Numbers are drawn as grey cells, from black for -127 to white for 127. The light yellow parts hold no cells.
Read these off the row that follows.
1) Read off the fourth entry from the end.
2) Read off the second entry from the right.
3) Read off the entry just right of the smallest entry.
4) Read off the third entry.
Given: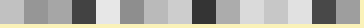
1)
71
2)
-55
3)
44
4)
38

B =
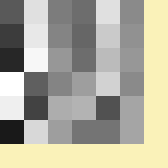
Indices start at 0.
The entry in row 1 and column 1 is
104
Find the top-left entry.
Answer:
-38
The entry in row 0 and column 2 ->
-3
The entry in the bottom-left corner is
-102
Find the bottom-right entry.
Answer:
37
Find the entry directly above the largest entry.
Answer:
-88
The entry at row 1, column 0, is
-67
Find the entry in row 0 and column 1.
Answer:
96
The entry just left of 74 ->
-25
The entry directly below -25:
-18
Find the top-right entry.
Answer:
10

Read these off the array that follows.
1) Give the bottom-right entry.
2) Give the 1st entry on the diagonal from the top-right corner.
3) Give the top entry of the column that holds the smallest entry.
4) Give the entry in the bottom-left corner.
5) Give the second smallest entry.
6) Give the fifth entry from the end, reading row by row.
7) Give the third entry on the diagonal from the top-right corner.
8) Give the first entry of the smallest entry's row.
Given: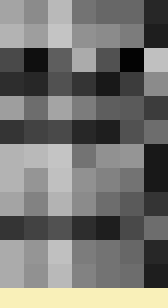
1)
-95
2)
-88
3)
-25
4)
42
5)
-110
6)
56
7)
-46
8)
-54

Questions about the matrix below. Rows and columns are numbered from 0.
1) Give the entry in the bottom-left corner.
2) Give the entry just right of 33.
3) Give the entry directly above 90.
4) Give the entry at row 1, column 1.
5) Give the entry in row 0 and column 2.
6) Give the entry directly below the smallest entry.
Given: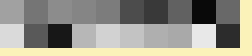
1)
90
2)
-10
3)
33
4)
-38
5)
12
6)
104

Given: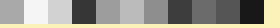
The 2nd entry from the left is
117
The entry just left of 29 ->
-73
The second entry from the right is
-42

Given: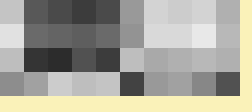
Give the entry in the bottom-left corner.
13
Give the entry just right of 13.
33
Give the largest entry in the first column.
97
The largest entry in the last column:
56
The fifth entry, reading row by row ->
-53
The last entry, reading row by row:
-46
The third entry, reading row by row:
-53
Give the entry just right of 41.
48
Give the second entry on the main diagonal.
-21
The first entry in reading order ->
68
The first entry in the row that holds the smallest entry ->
62
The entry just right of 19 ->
89

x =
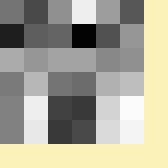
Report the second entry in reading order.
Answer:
-54
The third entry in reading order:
16
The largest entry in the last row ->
116
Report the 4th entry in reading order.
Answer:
110
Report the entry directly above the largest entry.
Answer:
62
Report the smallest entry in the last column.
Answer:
-40
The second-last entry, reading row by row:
90
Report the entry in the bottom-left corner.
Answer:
1
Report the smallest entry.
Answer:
-124
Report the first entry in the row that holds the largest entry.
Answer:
1
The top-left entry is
-11
